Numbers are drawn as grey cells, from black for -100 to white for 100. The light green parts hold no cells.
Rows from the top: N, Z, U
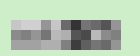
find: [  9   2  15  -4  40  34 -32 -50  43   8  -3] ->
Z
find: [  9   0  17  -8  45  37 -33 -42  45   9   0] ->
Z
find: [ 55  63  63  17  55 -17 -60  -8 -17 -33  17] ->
N
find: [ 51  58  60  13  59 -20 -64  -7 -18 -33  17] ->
N

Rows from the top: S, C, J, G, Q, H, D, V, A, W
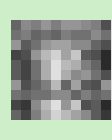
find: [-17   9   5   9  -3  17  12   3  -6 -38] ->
S
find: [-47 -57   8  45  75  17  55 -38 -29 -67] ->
A
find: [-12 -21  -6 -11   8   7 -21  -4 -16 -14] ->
V

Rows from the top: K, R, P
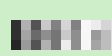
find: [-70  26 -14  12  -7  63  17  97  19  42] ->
R

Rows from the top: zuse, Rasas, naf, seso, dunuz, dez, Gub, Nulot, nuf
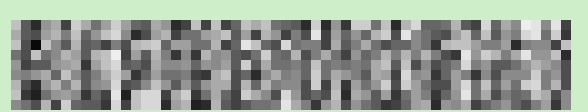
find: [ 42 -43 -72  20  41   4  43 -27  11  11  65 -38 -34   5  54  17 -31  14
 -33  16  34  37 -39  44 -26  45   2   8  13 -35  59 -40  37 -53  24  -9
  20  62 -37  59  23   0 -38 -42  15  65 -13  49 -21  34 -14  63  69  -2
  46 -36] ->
Gub
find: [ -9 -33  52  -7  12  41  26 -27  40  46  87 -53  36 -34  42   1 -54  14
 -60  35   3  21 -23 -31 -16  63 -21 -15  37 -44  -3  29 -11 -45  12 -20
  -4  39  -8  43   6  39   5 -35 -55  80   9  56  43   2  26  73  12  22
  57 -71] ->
seso

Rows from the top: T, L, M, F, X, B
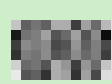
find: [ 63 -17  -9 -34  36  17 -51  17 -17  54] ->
X
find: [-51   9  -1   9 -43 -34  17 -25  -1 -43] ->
M
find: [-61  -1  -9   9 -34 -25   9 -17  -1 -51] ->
F

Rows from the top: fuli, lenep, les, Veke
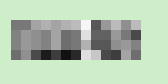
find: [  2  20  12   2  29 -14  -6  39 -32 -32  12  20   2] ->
les
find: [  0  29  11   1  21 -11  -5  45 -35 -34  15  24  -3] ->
les

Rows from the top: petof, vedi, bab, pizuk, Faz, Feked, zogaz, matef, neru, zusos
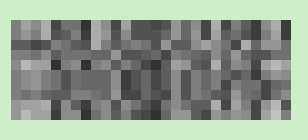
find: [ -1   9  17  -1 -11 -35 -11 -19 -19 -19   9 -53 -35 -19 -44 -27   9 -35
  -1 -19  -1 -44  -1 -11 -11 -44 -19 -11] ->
zogaz
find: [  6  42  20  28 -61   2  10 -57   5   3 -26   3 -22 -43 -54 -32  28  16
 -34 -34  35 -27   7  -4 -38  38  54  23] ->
Faz
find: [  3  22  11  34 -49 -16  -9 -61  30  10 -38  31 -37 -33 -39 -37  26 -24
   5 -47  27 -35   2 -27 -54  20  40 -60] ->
petof
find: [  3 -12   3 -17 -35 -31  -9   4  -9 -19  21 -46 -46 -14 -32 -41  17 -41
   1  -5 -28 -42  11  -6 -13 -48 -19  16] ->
matef
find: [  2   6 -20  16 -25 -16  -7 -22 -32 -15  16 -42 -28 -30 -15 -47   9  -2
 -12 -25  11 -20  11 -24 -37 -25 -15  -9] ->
pizuk
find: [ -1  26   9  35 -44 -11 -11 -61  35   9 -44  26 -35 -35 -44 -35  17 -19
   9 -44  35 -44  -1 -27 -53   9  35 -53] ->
petof

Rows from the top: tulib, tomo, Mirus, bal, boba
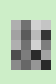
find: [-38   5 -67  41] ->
bal
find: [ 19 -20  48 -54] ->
tomo
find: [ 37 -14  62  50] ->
tulib

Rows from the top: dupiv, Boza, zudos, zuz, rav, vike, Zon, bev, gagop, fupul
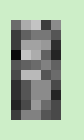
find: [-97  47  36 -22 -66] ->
zuz
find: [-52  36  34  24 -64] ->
zudos
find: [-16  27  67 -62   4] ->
dupiv
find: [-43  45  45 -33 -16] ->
vike

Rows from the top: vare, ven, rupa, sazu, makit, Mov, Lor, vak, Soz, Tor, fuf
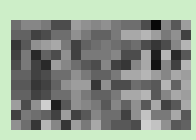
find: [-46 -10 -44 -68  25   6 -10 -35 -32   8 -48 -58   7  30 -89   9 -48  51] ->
makit
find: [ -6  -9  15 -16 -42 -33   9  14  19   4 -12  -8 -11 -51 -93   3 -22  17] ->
vare
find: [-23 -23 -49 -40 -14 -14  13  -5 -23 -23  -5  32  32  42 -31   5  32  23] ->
vak
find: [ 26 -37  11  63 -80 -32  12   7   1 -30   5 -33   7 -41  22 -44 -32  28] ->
Soz
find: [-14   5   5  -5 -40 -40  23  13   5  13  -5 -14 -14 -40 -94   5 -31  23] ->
vare

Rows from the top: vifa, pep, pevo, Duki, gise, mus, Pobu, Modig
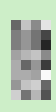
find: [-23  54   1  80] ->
vifa
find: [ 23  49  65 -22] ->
Pobu

